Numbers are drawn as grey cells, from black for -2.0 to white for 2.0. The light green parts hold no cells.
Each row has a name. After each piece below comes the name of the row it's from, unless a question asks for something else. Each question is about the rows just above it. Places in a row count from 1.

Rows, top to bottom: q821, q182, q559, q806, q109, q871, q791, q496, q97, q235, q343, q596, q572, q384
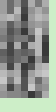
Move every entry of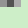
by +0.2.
0.5, -0.5, 0.9
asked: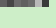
q496
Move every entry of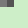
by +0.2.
0.1, -0.5
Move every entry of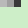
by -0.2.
0.7, 0.3, -1.3

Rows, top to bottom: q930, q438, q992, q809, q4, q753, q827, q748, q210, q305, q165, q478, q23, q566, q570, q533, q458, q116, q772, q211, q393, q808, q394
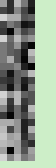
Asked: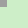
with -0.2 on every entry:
0.3
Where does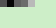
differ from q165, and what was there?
2, -1.7
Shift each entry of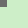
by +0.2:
-0.1
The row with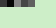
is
q4

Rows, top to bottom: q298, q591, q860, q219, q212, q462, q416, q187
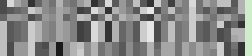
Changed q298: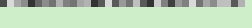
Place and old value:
12, 0.4
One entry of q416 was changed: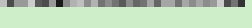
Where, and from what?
22, 0.8
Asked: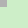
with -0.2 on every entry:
0.6
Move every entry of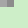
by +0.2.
0.8, 0.4

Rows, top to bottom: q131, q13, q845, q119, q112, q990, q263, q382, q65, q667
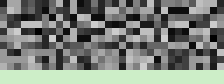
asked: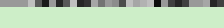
q65
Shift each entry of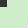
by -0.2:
-1.4
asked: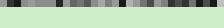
q382

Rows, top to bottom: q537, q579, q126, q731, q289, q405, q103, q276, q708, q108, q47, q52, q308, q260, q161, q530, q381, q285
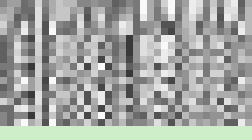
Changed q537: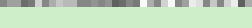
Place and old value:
16, 0.1
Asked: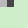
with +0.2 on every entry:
1.1, -0.7
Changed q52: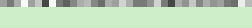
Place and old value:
34, -0.5
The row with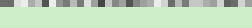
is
q530
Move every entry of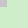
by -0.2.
0.9
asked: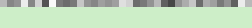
q289
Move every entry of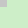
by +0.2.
1.3

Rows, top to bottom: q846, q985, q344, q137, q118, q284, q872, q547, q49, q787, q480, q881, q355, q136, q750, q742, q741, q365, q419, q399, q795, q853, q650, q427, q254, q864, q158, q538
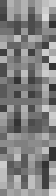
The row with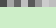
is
q480
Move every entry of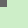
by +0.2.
-0.2
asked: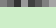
q881
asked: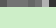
q355

